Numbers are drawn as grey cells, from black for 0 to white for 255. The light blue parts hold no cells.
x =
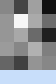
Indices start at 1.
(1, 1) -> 135
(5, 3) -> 148
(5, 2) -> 65
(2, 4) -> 108
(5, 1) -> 101
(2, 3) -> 170

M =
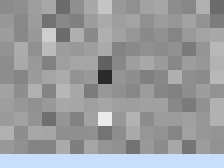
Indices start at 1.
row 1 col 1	140
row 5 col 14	157
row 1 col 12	166
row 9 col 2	162
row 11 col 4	131
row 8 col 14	123
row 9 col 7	162
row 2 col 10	163
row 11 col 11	153
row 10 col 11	150
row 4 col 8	170
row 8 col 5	168
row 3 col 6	175
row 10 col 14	161
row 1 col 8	196
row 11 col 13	167
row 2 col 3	156
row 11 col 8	148
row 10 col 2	142
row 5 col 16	178
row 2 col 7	157
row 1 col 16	108
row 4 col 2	172
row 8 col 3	145
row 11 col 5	170
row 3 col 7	138
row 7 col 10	135
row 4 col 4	187
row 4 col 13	145
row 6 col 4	165
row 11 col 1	153
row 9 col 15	151
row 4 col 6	152
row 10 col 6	143
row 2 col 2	137

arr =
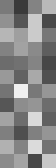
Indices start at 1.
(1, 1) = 122
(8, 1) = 86
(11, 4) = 114
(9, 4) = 96
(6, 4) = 80
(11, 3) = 219
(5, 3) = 132
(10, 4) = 149
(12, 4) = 199
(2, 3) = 203
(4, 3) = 138
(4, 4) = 94
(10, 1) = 127
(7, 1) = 116
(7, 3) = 120
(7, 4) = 150

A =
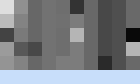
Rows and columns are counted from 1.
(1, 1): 222
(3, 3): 103
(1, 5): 110
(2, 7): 104
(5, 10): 105
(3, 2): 122
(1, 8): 72
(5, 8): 42
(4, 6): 124
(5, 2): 131
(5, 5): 124
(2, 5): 112
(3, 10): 9
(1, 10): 105
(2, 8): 72

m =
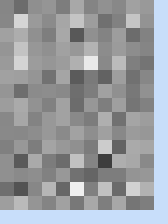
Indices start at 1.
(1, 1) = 134
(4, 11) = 133
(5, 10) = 127
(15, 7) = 168
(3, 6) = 88
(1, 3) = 143
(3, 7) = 144
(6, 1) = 161
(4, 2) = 195
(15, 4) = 132
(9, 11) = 157
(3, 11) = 130
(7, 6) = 110
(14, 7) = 128
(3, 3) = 144
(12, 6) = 193
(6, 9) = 158
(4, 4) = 144
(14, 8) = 193
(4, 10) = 141
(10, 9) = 136
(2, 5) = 166
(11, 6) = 144
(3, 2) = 173
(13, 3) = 142
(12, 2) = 90
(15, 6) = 120
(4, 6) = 151
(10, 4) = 152
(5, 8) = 137
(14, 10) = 209
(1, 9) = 136
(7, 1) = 149
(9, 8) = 175

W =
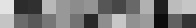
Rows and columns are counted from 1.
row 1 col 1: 227
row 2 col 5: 152
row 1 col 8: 86
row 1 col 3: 48
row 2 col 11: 155
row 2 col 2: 107
